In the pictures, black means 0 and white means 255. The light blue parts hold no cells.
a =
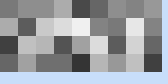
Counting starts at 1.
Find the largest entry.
240
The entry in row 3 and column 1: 64
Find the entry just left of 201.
92
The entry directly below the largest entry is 161
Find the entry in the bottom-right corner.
64
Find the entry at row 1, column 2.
142
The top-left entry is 121
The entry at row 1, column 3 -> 142
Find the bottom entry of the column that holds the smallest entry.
52
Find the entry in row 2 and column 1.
172
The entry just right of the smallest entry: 182

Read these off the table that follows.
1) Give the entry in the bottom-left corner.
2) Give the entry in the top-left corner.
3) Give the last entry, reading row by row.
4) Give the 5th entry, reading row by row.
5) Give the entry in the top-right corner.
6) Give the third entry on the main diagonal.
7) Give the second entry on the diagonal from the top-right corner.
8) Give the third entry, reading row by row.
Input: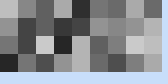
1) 38
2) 190
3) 170
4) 47
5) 106
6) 202
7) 147
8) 96

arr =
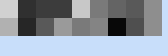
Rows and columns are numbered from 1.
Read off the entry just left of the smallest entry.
132
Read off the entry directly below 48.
38
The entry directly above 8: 100
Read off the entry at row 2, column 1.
177
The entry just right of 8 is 79

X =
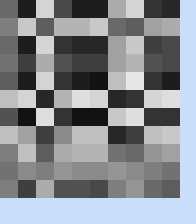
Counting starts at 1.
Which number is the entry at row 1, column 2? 29
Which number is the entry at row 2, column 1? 126
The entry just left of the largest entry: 191
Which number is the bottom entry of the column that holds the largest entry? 149
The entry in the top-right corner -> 39
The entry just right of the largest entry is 51
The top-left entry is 105
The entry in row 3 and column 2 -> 29
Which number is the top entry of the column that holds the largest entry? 212
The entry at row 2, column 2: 200
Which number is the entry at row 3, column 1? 105
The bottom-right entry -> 93
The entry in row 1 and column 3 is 212
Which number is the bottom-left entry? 126

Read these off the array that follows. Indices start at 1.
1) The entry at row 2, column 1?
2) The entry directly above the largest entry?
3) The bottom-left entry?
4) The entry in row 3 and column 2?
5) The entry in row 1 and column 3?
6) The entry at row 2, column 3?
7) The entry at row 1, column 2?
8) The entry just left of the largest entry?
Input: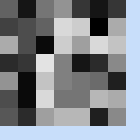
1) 65
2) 10
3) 87
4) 77
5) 117
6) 98
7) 21
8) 54

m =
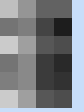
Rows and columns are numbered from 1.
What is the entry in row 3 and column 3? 87
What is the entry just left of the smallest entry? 68
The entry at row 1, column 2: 149
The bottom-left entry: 203
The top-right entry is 98
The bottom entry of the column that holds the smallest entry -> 77
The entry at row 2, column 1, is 116

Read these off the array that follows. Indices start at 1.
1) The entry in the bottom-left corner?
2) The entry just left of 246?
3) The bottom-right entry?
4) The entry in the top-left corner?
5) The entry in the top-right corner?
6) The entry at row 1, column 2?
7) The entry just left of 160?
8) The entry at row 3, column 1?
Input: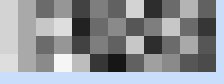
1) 222
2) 138
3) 75
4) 211
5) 97
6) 169
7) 97
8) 211

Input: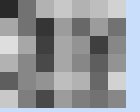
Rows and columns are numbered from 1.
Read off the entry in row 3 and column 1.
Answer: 222
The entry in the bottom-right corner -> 135
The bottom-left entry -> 200
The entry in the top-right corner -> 210
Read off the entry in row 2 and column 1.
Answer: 167
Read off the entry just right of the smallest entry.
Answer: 114
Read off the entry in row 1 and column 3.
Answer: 178
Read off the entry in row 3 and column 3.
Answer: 63
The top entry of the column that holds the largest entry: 41
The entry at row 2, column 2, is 114

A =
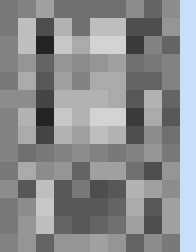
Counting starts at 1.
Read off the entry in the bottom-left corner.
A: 130
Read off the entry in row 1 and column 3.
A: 160
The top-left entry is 121
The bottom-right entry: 121
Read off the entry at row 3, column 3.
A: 36
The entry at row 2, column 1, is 121
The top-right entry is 140
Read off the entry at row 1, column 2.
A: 130
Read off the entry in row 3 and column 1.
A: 130

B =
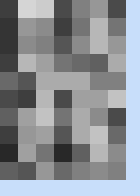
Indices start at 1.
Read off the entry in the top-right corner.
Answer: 74
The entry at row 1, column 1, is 62
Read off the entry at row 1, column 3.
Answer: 204
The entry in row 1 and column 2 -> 213
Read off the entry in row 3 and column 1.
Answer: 52
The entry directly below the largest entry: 151
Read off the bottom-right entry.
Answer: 128
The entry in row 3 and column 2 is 139
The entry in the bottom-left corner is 96
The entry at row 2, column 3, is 139
